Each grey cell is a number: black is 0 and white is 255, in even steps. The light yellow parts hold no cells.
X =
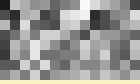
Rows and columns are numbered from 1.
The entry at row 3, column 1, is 185
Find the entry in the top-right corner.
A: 66
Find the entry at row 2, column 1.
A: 77
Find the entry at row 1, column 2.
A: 197
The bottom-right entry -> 185
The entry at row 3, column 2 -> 66
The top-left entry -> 26
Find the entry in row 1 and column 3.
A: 173
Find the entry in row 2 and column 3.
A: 173
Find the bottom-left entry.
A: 133
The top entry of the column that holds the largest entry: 250
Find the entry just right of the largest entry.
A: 219
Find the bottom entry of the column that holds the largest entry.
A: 197

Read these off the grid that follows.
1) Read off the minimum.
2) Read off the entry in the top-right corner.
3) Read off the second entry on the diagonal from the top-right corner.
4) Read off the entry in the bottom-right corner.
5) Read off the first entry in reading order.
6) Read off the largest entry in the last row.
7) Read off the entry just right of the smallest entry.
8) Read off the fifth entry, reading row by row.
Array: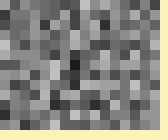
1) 27
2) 68
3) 97
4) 149
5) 160
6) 191
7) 106
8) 106

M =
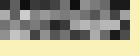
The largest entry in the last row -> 195
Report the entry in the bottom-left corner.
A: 144
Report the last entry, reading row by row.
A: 76
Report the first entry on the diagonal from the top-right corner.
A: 26
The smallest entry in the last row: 26
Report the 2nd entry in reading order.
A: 95
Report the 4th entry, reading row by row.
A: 58
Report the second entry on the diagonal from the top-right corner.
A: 67
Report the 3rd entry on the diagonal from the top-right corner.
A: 183
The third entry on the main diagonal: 105
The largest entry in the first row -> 144
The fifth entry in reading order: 49
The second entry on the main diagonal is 95
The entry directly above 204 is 15
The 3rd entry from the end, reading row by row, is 105
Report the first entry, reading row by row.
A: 37

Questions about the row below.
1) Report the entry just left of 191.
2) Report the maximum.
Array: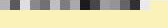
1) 113
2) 234

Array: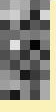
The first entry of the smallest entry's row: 98
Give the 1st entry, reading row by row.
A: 148
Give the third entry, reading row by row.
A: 170
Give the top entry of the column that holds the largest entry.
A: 181
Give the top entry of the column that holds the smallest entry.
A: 98
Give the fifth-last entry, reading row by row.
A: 78
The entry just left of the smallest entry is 87
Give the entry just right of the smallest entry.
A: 119
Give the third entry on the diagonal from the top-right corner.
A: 35
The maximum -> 223
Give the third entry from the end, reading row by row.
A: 138
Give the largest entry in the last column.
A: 214
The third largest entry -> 205
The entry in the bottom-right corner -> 170
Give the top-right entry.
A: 128

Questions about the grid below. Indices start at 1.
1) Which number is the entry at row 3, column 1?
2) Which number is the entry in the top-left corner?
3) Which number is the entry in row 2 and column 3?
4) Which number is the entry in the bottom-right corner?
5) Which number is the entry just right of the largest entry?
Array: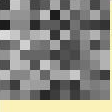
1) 28
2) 51
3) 147
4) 124
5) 198

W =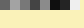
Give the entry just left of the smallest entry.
139
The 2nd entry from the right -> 36
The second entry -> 163

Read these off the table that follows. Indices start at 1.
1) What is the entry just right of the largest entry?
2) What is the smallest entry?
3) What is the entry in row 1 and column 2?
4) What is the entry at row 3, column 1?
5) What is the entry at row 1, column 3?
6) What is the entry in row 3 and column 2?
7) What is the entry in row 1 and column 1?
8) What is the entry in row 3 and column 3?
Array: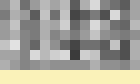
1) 133
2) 59
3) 185
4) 155
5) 112
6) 195
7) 144
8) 123

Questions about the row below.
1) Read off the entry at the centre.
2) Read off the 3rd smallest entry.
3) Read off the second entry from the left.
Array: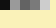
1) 99
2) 122
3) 154

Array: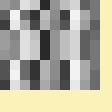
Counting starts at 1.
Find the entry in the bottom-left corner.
61
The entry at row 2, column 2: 242
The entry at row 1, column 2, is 139
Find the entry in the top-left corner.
157
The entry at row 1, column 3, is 223
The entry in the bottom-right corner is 107
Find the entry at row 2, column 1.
95
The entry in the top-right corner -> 119
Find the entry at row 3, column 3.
169
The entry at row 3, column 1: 61
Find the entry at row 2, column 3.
107
